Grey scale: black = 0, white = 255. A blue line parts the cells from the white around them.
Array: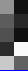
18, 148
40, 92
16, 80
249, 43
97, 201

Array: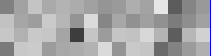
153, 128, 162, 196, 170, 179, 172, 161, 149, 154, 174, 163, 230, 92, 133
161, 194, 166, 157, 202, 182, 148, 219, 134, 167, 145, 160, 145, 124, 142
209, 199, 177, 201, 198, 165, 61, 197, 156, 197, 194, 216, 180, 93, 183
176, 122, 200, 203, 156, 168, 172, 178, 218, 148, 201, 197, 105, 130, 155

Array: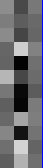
120, 141, 73
105, 125, 93
102, 139, 69
130, 102, 207
112, 100, 3
107, 182, 71
92, 119, 9
123, 95, 5
126, 104, 165
115, 134, 18
100, 111, 211
111, 94, 178

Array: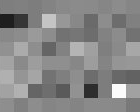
134, 126, 128, 125, 131, 137, 139, 138, 134, 140
128, 31, 54, 125, 196, 151, 136, 106, 141, 109
114, 136, 140, 154, 141, 114, 118, 109, 130, 140
167, 145, 171, 142, 101, 130, 180, 160, 127, 138
151, 163, 138, 157, 143, 143, 135, 157, 132, 149
98, 176, 149, 165, 115, 127, 142, 109, 125, 104
161, 162, 177, 101, 110, 90, 146, 45, 125, 251
121, 142, 128, 141, 133, 136, 132, 138, 138, 137

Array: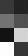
35, 57
81, 114
211, 18
54, 253

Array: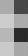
72, 171
171, 205
43, 183
167, 202

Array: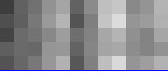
180, 61, 97, 113, 146, 165, 98, 139, 191, 198, 137, 148
177, 79, 95, 120, 154, 180, 84, 127, 196, 219, 149, 156
166, 68, 107, 115, 136, 157, 110, 131, 167, 180, 144, 131
146, 95, 106, 104, 149, 151, 99, 133, 164, 168, 141, 132
178, 83, 103, 120, 151, 178, 87, 128, 190, 217, 149, 158
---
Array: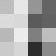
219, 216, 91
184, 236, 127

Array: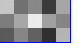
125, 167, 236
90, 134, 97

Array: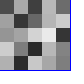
161, 54, 103
149, 164, 211

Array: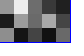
27, 156, 106
142, 20, 68

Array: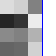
37, 52, 236
138, 129, 178

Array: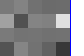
161, 81, 132
122, 115, 116
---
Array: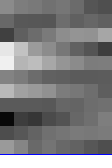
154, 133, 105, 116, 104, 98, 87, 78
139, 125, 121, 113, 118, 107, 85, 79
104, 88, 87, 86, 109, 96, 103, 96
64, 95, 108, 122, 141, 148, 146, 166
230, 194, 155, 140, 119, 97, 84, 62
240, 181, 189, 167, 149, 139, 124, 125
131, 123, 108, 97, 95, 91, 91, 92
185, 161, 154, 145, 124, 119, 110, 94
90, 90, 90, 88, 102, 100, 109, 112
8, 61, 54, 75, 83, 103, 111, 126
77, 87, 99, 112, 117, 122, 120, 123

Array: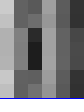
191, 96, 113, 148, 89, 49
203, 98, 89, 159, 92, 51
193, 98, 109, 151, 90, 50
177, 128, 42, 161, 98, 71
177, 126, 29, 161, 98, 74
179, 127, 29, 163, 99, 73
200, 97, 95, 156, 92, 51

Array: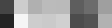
36, 245, 205, 202, 208, 76, 83, 178
69, 205, 176, 187, 186, 94, 108, 159

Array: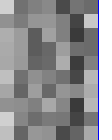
191, 101, 151, 146, 74, 100, 169
208, 113, 128, 137, 74, 116, 107
145, 124, 149, 150, 128, 68, 200
174, 156, 92, 161, 128, 58, 107
170, 156, 92, 104, 158, 110, 107
168, 154, 100, 106, 173, 60, 128
191, 113, 144, 130, 113, 71, 183
166, 101, 158, 104, 149, 137, 172
145, 142, 128, 168, 134, 58, 183
208, 134, 109, 122, 119, 68, 117

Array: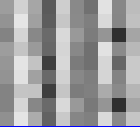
144, 229, 172, 98, 201, 134, 128, 218, 136, 197
157, 209, 166, 90, 206, 137, 113, 226, 135, 188
147, 229, 160, 93, 198, 138, 127, 217, 134, 192
131, 212, 136, 106, 217, 153, 124, 149, 47, 165
157, 196, 154, 103, 213, 136, 112, 226, 138, 184
150, 228, 195, 62, 216, 123, 112, 214, 102, 201
147, 225, 161, 105, 209, 136, 126, 213, 131, 201
131, 196, 195, 63, 197, 124, 128, 171, 138, 181
131, 214, 135, 106, 217, 153, 121, 149, 47, 165

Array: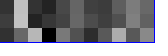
49, 103, 183, 0, 121, 81, 45, 89, 173, 88, 137
51, 192, 51, 35, 72, 101, 64, 60, 94, 124, 104
61, 194, 35, 55, 67, 103, 76, 63, 80, 128, 97

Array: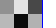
185, 11, 178
145, 227, 72

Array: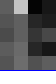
84, 109, 81, 94
94, 195, 4, 23
84, 96, 38, 29
75, 96, 53, 72
92, 106, 38, 23

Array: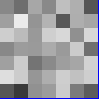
86, 57, 145, 156, 204, 123, 92
136, 110, 167, 137, 191, 175, 85
159, 235, 148, 179, 88, 174, 166
206, 187, 153, 207, 216, 144, 215
136, 156, 154, 171, 154, 203, 111
160, 204, 116, 138, 158, 166, 210
222, 204, 150, 174, 206, 193, 206
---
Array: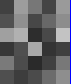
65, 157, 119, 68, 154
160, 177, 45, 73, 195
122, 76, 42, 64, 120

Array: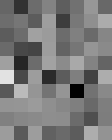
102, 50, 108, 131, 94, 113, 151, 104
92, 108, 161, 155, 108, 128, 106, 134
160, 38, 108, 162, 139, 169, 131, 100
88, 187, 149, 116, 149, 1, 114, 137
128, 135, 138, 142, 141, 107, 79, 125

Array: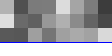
179, 80, 123, 124, 220, 165, 124, 60
89, 87, 159, 117, 160, 170, 162, 217

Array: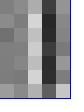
127, 139, 173, 62, 148
113, 136, 192, 43, 132
126, 134, 189, 44, 151
156, 138, 177, 95, 198

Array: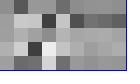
143, 88, 152, 151, 109, 141, 146, 147, 143
159, 176, 161, 141, 180, 166, 169, 171, 164
159, 107, 112, 212, 111, 153, 146, 152, 150

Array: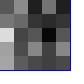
87, 139, 31, 115, 31
220, 69, 86, 8, 86
165, 92, 73, 64, 73

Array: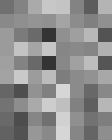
112, 131, 170, 199, 196, 131, 92, 180
155, 123, 106, 52, 144, 159, 184, 83
160, 131, 105, 52, 136, 161, 189, 85
102, 78, 146, 128, 214, 139, 104, 136
105, 77, 134, 112, 209, 144, 114, 126

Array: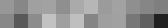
151, 135, 160, 162, 143, 170, 182, 155, 162, 143, 134, 127
